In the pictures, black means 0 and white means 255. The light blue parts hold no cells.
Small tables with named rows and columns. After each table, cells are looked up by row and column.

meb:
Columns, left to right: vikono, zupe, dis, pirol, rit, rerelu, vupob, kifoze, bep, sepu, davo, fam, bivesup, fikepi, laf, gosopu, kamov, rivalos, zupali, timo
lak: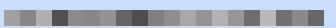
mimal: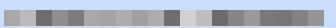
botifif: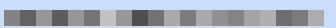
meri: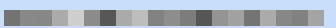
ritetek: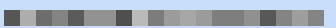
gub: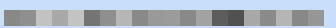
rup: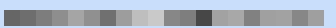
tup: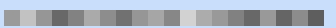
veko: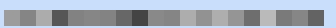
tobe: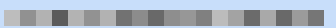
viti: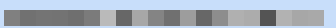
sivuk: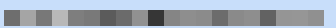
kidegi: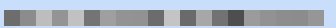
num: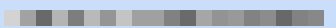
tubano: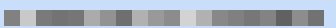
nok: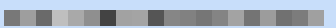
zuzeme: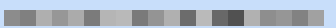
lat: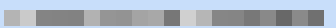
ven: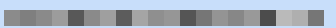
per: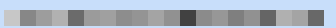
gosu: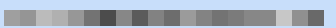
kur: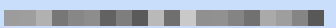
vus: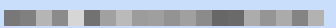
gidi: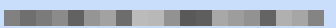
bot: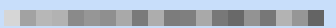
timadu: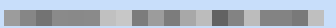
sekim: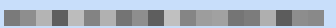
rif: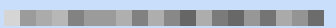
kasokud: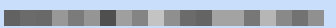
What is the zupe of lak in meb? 135
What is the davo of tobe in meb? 142
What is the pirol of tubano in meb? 115
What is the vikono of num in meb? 211
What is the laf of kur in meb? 132
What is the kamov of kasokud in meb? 182
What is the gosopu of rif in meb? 151
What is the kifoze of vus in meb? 186
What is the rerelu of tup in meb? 170
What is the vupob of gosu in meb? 76
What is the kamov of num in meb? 140
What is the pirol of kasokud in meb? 152
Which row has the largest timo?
timadu

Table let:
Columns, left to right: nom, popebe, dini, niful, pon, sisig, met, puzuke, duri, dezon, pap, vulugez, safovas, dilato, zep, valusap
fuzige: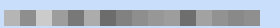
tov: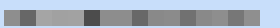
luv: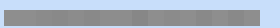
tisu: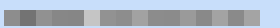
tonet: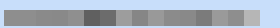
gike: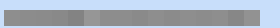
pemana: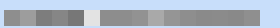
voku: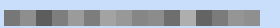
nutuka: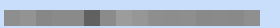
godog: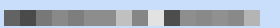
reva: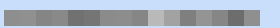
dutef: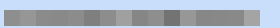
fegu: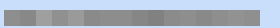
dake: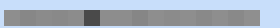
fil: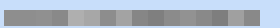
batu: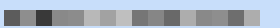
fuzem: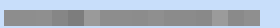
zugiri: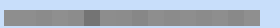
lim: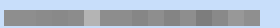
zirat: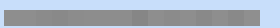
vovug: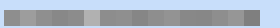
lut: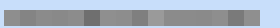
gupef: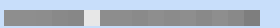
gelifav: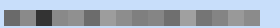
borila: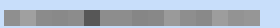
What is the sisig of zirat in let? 141
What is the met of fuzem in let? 141
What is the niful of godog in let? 137
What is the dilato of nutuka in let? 138
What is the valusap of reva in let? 143
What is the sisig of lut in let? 111
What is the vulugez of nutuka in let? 142
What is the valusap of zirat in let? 143
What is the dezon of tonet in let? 153

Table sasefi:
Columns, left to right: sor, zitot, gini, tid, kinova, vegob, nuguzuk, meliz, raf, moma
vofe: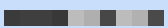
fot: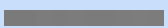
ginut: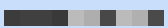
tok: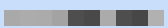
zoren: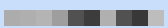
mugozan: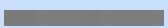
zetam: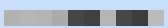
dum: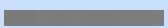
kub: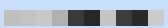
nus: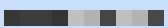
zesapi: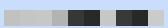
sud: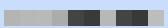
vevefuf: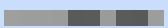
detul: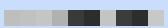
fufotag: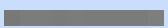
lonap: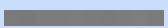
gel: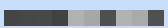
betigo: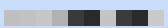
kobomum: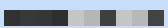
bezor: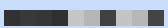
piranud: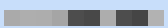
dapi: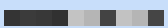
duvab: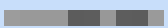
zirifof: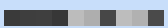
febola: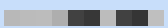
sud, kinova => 68
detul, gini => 197
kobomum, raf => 184
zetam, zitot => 182
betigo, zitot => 194
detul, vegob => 45
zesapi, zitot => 197
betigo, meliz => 59
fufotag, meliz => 123
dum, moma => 125

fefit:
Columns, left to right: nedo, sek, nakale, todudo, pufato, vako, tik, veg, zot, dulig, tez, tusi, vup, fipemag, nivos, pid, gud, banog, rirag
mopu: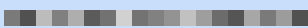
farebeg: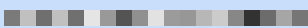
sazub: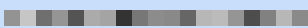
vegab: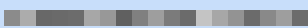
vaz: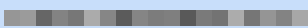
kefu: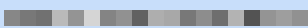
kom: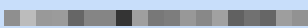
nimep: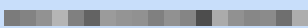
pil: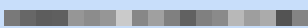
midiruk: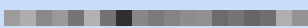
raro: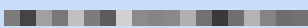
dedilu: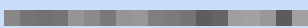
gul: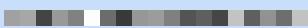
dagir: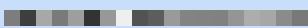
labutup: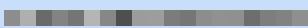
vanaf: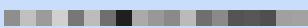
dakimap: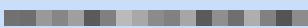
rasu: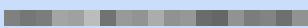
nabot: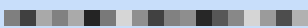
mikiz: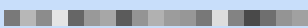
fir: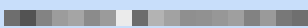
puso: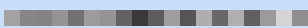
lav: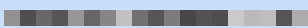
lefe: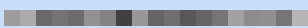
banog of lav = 85
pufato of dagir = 158
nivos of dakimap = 111
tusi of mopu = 193
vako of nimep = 99
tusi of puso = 86
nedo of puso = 163
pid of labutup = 110
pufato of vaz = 119
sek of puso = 134
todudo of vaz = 131
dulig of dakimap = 139
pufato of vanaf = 119
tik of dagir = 152
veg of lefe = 64
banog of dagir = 139

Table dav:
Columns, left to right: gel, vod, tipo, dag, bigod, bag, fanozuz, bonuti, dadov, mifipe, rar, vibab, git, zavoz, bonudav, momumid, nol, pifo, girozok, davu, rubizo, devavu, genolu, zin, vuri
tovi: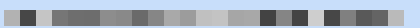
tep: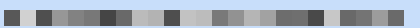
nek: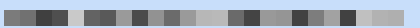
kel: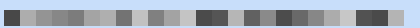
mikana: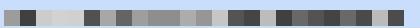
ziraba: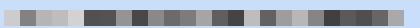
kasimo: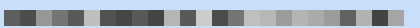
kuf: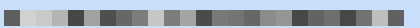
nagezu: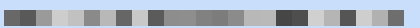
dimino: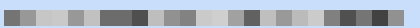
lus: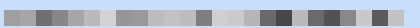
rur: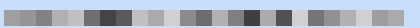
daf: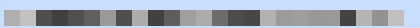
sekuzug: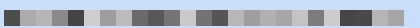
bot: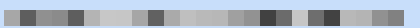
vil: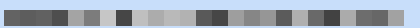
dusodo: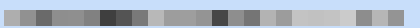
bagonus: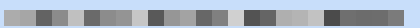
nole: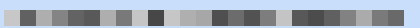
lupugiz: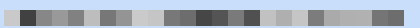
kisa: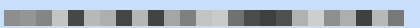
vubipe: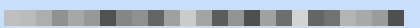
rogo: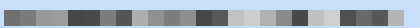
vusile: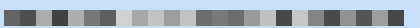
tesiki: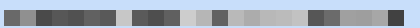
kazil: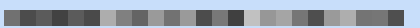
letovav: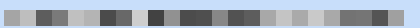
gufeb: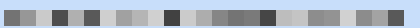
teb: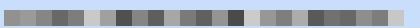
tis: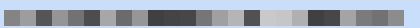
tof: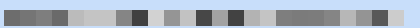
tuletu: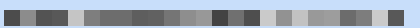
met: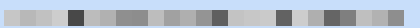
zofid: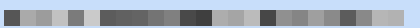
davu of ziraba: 133
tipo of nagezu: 154
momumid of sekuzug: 158
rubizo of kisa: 143
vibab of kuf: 164
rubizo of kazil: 154
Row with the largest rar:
rur

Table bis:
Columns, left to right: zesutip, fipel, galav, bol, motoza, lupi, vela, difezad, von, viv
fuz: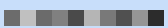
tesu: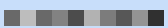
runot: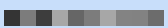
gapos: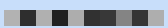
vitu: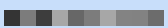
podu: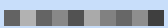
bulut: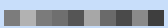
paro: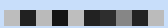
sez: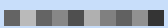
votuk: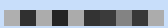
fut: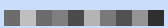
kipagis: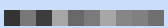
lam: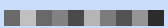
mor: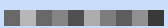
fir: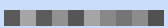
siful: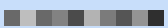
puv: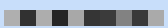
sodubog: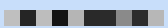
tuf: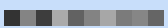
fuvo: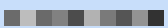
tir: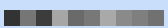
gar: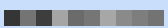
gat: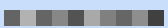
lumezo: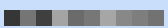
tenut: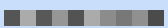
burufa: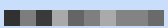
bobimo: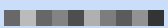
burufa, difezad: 131
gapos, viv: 174
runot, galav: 61
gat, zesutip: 100
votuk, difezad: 131
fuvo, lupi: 178
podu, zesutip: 99
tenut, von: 144
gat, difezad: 102
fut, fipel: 191
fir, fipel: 165
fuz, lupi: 181
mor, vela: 125
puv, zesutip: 175

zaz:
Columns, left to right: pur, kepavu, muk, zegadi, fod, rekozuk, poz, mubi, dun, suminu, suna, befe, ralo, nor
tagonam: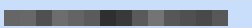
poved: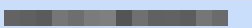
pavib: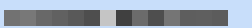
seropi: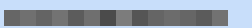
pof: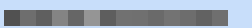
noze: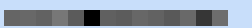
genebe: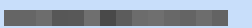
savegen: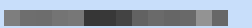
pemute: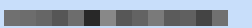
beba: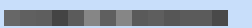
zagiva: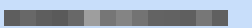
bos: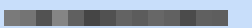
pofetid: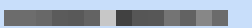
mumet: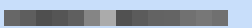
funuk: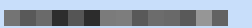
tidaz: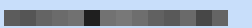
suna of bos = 97
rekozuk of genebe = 111
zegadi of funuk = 45
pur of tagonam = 102
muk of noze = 98
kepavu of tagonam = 104
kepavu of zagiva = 104

